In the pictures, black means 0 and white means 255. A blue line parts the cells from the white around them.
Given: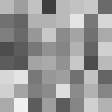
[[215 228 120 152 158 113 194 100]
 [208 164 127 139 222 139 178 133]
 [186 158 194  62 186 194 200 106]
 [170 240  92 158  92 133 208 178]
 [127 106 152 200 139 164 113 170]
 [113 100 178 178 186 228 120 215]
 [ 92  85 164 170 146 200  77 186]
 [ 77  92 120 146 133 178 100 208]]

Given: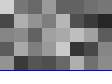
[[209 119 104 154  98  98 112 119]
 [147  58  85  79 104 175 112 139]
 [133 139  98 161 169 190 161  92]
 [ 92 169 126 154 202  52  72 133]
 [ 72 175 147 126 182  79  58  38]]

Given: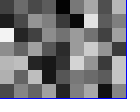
[[243  36  65 141 114 155 114  65 161]
 [183 190  36  23  50 212 148  58 197]
 [176 100 190  23  86 120 107  92 197]
 [141 100 161  86  43 155 204 148  58]
 [ 73 133 100 161  36 127 168  17 133]
 [ 65 107  73  92   3 120 168  79 183]
 [ 29  73 148 127  58   9 227  92 127]]

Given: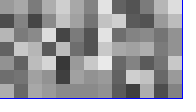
[[182 123 138 221  69 123  83 227 110 131 138 116 146]
 [174 104 168 154 138 138 138 146  90  63 174  77 131]
 [154 168 123 174 207 168 131 227  98  83 123 182 221]
 [146  98 188 213  56 154 200 234 104 131  90 116 200]
 [110 116 161 146  63 161 146 154  98 207 194 104 154]
 [ 98 200 182  90 188 110  83 200 168 161 174 123 146]
 [ 77 131  69 138 194 161 116 194 207  90  83 154 188]]

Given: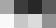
[[249 199 219 146]
 [167  60  39  90]]

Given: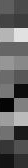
[[181 225]
 [158 187]
 [150 136]
 [120  13]
 [113  26]
 [107  87]
 [101 101]
 [ 94  74]
 [ 68  61]
 [ 54  81]
 [ 20  48]
 [  5 128]]

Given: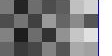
[[130  29 109  50 146 198 225]
 [122  36 109  77  93 192 210]
 [101  58  71 130  85 170 162]
 [ 77 116  64 154 101 138  85]]

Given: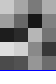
[[223 209 137  55]
 [201 166 122 174]
 [158 103  23 129]
 [ 75  82 150 109]
 [ 29  42 182 116]]
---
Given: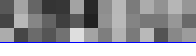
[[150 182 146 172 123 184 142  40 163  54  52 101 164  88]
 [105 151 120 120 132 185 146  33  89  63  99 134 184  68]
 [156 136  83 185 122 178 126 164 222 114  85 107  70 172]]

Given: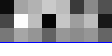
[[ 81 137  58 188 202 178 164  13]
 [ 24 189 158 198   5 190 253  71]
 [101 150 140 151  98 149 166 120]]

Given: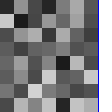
[[ 87 169 124  37  72 146  41]
 [ 78 161 103 151  70  27 200]
 [ 62  98 171  56 174 148  76]
 [ 91  81 126 104  98  65  92]
 [ 75 184  27 133  81 157 102]
 [199  99  88 203  74 139  92]
 [ 82  71 104 124 210  75 117]
 [174 195  37 194 132 181  73]]

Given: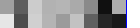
[[173  16 138 170 181 178 204  93 160]
 [ 25  38  96 194 155 180 208  76 230]]

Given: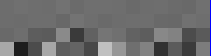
[[112 105 107 110 109 106 110 111 111 107 114 109 110 112 109]
 [110 113 104 105 110 110 109 106 110 115 104 110 110 108 109]
 [ 90  76 130 136  93  98 112 117  97  58 138  91  93 110 105]
 [124  59  91  49 130 111 151 192  72 100  93 167  76  29 168]]

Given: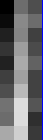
[[ 78 109   0]
 [108 137  10]
 [ 64 133  32]
 [ 75 158  52]
 [ 98 170  33]
 [ 66 160  63]
 [ 66 186  78]
 [ 85 221 114]
 [ 47 220 108]
 [ 57 207 169]]

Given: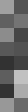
[[ 84 160]
 [116  96]
 [ 70 140]
 [ 82  88]
 [ 65  50]
 [193  94]
 [171  51]
 [106 152]]

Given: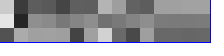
[[162 162 160 160  93  98 158 180  94  95  69  89  93  59 203]
 [123 122 122 123 142 132 121 113 142 133 120 138 143  37 229]
 [104 102 104 104 159  73 106 210 160  67 159 161 160 171  82]]
